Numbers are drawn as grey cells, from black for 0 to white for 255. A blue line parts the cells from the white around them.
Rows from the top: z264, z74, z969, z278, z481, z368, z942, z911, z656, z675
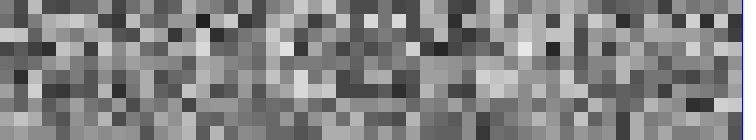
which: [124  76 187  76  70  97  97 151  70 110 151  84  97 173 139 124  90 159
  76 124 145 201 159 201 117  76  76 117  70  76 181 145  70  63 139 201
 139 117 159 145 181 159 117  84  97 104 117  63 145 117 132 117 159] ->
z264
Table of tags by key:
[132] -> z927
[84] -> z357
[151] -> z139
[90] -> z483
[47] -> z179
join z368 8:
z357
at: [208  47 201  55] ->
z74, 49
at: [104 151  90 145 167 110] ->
z656, 19
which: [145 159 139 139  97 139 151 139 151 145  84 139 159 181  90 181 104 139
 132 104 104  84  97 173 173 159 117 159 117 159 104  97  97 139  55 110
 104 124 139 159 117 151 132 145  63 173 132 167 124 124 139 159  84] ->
z675

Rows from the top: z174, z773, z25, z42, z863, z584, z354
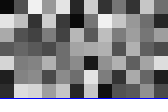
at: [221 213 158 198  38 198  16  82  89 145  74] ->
z354, 1
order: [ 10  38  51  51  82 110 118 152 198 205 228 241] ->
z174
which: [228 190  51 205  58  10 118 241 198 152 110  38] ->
z773

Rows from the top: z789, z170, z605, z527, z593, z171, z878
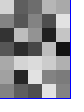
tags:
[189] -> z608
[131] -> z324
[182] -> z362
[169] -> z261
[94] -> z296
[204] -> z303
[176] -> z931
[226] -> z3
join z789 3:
z362
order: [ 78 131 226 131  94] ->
z878

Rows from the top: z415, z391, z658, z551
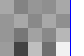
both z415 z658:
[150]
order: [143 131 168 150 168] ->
z415
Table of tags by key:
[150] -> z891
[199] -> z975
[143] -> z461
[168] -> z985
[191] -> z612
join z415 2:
z891

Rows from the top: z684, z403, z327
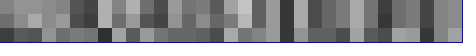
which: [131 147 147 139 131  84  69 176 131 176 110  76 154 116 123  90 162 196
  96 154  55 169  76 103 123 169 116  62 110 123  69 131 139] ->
z684
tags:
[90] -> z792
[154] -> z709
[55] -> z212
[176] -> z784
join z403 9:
z709

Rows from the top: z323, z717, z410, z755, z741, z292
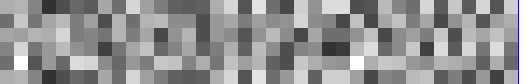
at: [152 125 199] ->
z741, 9
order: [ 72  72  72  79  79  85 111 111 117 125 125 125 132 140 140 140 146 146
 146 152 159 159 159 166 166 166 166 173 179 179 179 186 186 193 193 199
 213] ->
z410
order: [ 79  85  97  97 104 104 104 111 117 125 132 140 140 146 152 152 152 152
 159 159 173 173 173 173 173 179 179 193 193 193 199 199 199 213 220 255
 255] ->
z741

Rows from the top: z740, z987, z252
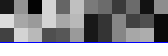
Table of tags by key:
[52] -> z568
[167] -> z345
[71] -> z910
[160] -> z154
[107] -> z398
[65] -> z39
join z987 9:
z39
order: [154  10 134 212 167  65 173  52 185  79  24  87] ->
z252
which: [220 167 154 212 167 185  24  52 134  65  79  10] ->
z987
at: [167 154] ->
z987, 1
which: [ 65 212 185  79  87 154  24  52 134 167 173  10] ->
z252

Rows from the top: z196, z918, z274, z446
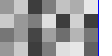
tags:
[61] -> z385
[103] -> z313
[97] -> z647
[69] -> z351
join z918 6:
z385
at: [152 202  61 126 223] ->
z446, 0

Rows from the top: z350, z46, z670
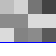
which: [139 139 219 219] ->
z46
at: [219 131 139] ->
z670, 0
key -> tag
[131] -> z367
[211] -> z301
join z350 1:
z301
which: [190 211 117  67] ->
z350
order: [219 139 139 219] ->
z46

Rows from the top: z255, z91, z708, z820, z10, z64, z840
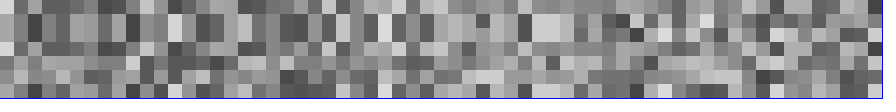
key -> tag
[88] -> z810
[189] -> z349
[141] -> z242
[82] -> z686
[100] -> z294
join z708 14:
z686
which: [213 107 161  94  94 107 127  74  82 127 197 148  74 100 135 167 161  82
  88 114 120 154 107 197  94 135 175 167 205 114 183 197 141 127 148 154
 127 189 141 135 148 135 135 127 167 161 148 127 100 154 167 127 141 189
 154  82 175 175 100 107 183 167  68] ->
z255

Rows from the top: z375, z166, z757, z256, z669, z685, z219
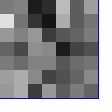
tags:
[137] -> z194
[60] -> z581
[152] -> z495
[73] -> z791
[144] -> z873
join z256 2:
z873
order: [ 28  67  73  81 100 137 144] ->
z256
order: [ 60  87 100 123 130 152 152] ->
z757
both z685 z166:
[172]
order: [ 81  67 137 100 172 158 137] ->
z685
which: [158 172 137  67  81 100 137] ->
z685

